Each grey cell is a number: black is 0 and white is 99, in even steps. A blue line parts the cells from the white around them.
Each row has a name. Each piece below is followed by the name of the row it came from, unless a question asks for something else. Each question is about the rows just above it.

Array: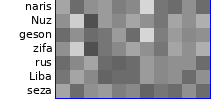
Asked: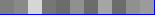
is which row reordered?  naris
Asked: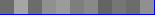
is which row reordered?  seza
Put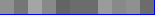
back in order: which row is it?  Liba
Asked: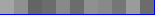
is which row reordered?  Liba

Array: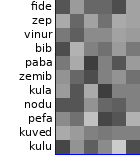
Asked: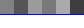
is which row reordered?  paba
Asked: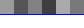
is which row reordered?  paba

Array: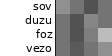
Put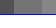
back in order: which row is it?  duzu
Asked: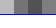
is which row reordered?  foz
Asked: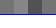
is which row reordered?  duzu
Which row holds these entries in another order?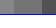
duzu
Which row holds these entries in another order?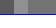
vezo
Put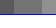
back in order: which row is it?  vezo
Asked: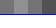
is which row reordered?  sov

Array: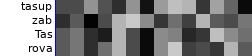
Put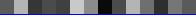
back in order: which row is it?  rova
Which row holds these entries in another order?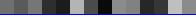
Tas
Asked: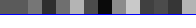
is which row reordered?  rova
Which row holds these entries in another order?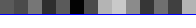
zab
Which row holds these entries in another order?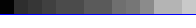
zab

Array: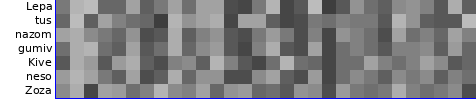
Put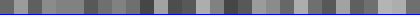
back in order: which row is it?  gumiv
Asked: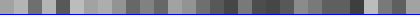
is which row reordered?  Lepa
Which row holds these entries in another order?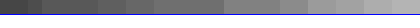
Kive

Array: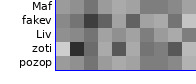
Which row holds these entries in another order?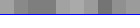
Maf
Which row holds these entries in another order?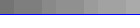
Liv
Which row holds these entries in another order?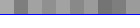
Maf
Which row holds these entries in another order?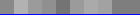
pozop

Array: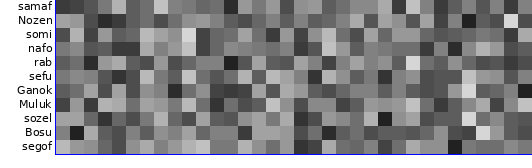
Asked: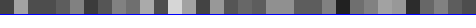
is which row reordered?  Ganok
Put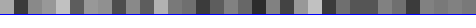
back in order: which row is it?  samaf
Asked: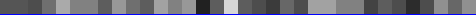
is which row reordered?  Nozen
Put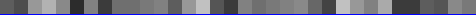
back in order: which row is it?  nafo
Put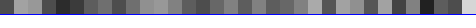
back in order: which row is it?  Nozen

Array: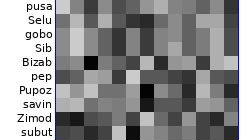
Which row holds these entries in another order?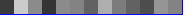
pusa
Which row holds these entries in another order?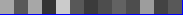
pep
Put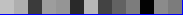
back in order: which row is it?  Bizab
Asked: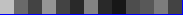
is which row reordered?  Zimod
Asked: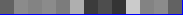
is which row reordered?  gobo
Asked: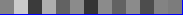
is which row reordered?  gobo

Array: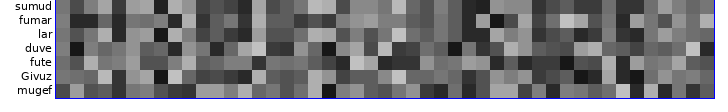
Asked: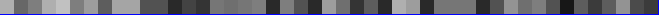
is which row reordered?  lar
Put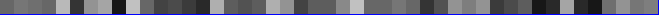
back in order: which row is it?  Givuz
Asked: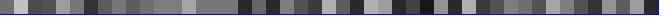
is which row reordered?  lar
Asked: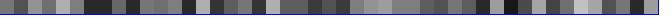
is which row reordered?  fumar
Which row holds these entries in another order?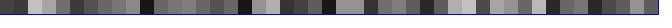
Givuz
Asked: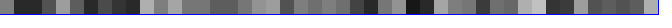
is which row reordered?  fumar
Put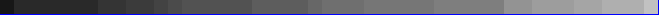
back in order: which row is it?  lar

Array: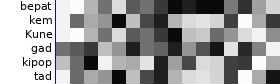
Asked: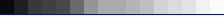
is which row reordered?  kem
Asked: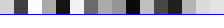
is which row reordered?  tad

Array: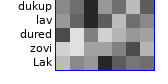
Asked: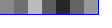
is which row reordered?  lav
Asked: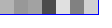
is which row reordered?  dured
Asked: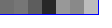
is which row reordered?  Lak
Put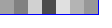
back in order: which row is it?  dured
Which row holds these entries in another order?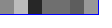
dukup

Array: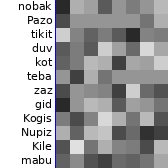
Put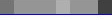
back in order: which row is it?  teba
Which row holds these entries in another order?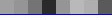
gid
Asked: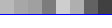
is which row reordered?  kot
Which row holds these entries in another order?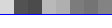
Kogis
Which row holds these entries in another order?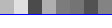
Kile

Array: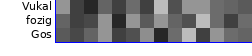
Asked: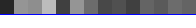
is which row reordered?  Gos
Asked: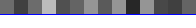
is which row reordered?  fozig
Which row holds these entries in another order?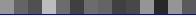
fozig
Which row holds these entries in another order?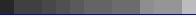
Gos
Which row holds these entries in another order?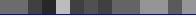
Vukal
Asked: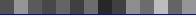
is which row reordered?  Gos

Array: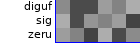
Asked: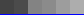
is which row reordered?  zeru
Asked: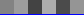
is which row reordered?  sig
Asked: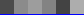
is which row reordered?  zeru
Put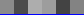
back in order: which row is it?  zeru

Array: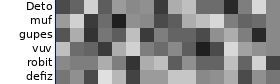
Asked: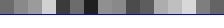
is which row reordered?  muf
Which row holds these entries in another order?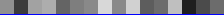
vuv
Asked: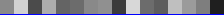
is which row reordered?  muf

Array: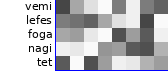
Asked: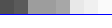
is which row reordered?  foga
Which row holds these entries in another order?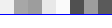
foga
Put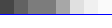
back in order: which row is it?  vemi
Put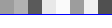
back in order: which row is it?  tet

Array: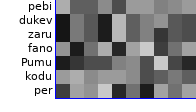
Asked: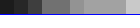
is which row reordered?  per
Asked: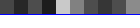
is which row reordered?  Pumu
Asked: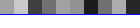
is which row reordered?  fano
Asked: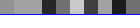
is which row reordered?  per
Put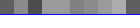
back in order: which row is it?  pebi

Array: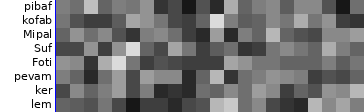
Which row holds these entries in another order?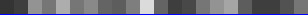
kofab
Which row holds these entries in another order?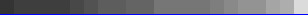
kofab
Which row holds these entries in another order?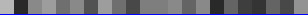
ker
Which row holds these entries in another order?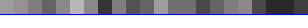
pevam
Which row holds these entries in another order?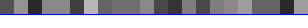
ker
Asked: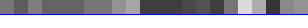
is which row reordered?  Foti

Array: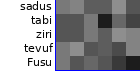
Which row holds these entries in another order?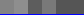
ziri
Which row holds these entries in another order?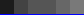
tabi
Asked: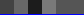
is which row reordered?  tabi
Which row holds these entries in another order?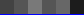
tabi
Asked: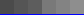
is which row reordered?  tevuf
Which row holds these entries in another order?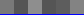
ziri
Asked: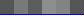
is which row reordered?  ziri

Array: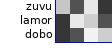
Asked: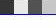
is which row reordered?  zuvu
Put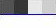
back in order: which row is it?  lamor

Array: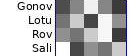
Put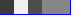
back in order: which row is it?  Gonov
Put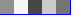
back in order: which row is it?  Lotu
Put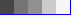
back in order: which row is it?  Lotu

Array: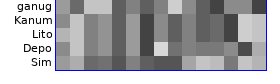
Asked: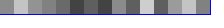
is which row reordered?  Kanum
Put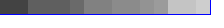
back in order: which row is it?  Kanum
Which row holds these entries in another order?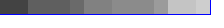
ganug
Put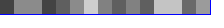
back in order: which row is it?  ganug

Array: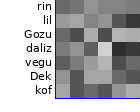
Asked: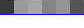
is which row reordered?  lil
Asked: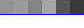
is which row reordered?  lil
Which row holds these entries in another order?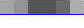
kof

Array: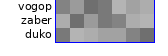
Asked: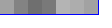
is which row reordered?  duko
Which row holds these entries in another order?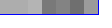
zaber
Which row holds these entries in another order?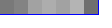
duko
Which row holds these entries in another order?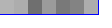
zaber
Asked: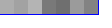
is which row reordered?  vogop

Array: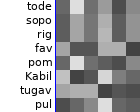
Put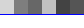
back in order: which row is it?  Kabil
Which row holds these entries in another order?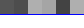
tugav
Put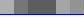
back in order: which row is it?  sopo
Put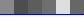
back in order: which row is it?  pom
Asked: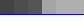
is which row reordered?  tugav

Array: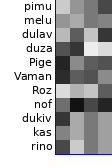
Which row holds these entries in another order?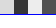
duza
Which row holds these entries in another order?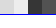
duza
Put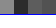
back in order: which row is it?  Vaman
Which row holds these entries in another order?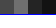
nof
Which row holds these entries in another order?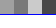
rino
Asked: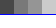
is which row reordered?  pimu
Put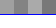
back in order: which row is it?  kas

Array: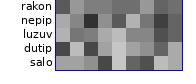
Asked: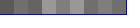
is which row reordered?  rakon
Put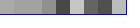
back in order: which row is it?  salo

